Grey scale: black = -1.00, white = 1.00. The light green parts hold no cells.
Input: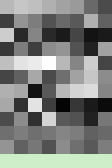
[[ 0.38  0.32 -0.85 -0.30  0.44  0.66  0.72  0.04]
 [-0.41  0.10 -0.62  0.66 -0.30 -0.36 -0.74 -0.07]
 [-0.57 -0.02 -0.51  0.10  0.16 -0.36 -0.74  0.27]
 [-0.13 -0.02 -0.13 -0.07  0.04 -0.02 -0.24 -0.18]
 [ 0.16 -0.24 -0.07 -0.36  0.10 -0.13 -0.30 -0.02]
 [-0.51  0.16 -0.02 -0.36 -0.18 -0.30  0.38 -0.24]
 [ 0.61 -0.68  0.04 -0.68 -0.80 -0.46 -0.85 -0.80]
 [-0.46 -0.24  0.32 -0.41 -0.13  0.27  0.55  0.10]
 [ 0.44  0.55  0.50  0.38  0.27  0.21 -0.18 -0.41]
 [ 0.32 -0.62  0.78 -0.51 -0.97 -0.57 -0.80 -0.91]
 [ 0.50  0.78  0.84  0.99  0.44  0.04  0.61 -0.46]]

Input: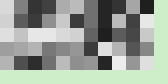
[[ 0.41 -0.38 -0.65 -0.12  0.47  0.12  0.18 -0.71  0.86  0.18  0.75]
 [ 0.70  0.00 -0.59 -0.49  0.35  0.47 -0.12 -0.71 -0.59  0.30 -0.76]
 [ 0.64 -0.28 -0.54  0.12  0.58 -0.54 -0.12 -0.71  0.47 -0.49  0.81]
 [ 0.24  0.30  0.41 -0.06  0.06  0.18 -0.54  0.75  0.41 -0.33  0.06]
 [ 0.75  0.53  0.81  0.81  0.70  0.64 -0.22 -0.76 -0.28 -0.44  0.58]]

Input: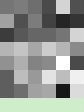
[[-0.53 -0.31 -0.20 -0.20 -0.08  0.66]
 [-0.08 -0.03 -0.14 -0.42  0.66 -0.37]
 [ 0.26 -0.37 -0.03 -0.48 -0.71 -0.59]
 [ 0.14  0.37  0.03  0.08  1.00 -0.42]
 [-0.26  0.48  0.20  0.78  0.48  0.88]
 [-0.26 -0.14  0.26  0.31 -0.82  0.72]
 [ 0.42  0.54  0.31  0.60  0.42  0.08]]

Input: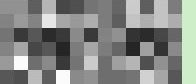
[[ 0.03  0.30 -0.44 -0.32 -0.71 -0.03  0.30 -0.03 -0.20 -0.71  0.25 -0.60
   0.08]
 [-0.09 -0.55 -0.32 -0.66 -0.55  0.08 -0.55  0.03  0.14 -0.60 -0.66 -0.44
  -0.20]
 [ 0.14  0.14 -0.26  0.42 -0.44 -0.38 -0.09 -0.03 -0.20  0.59 -0.26  0.53
  -0.03]
 [ 0.20  0.97 -0.14  0.08 -0.55 -0.09  0.59 -0.14  0.25  0.42 -0.38  0.14
  -0.20]
 [ 0.03  0.20  0.03  0.80  0.30  0.20  0.36 -0.03 -0.26  0.53  0.36  0.53
   0.36]
 [-0.32 -0.38  0.47 -0.26  0.97  0.08  0.14 -0.14 -0.14 -0.09  0.64  0.30
  -0.32]]

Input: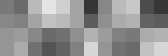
[[ 0.17  0.34 -0.11 -0.34 -0.22  0.01  0.68  0.17 -0.11 -0.17  0.51  0.68]
 [ 0.17  0.22  0.06 -0.17 -0.11  0.12  0.40  0.22  0.01 -0.05  0.34  0.40]
 [ 0.06  0.01  0.28  0.51  0.46  0.28 -0.28  0.12  0.34  0.40 -0.22 -0.28]
 [-0.05 -0.17  0.46  0.79  0.63  0.28 -0.57  0.06  0.46  0.57 -0.40 -0.57]]

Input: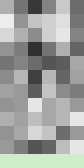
[[ 0.15 -0.03 -0.62 -0.09  0.37 -0.21]
 [ 0.37 -0.09 -0.56  0.03  0.58 -0.15]
 [ 0.09  0.43 -0.50  0.43 -0.21  0.26]
 [ 0.20 -0.03 -0.33 -0.21  0.48  0.80]
 [ 0.26  0.20 -0.27  0.53  0.09 -0.03]
 [-0.09  0.03 -0.15 -0.33 -0.27  0.31]
 [ 0.69  0.37  0.09  0.63  0.80  0.03]
 [ 0.37  0.26  0.48  0.31  0.43  0.80]
 [ 0.86  0.15  0.53  0.63  0.75 -0.09]
 [ 0.15  0.31  0.69  0.53 -0.15  0.20]
 [ 0.15  0.20  0.80  0.31  0.43  0.20]]
